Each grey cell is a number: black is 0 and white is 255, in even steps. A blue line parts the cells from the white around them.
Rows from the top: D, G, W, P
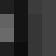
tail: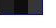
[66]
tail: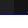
[60, 66]
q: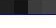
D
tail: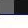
[54, 66]
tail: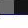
[54, 66]
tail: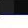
[54, 66]
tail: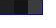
[66]

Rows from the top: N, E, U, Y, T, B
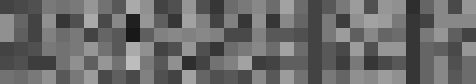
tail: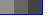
[144,  54,  80, 170,  73, 136,  32, 150,  95,  54, 162, 129,  67, 129,  54,
 144,  54, 136, 101,  67, 121,  61, 144, 162, 156, 121,  54,  67, 136, 136,
 136]
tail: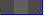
[129,  80,  67, 162, 101,  80,  88,  73, 136,  88, 156, 114,  67, 121, 101,
 144, 136, 156, 144,  54, 101, 136,  88, 108]
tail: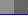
[ 67, 144,  54,  80, 170,  73, 136,  32, 150,  95,  54, 162, 129,  67, 129,
  54, 144,  54, 136, 101,  67, 121,  61, 144, 162, 156, 121,  54,  67, 136,
 136, 136]
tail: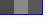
[156, 114,  67, 121, 101, 144, 136, 156, 144,  54, 101, 136,  88, 108]
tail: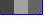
[ 80,  88,  73, 136,  88, 156, 114,  67, 121, 101, 144, 136, 156, 144,  54,
 101, 136,  88, 108]
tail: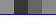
[ 88, 108]

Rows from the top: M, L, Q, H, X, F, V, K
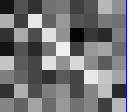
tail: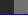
[240,  63, 152, 164, 107]
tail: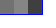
[184]
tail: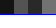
[240,  63, 152, 164, 107]
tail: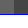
[ 49,  91,  69, 232, 197, 164]
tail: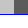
[ 69, 224, 145, 216, 139,  91, 139]
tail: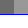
[114, 133,  63, 184]
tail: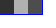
[127, 145,  69, 133, 191,  41]

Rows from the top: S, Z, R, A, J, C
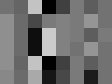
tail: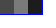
[114]
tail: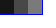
[ 28, 114]
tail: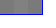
[149, 114]
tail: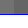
[195,   1,  64, 122,  93, 114]
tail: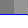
[114]

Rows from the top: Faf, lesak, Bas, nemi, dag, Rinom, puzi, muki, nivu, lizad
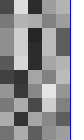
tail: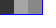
[94]
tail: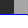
[179]
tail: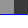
[136, 228, 149]
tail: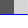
[ 44, 165, 179]
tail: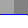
[187]
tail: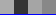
[94]

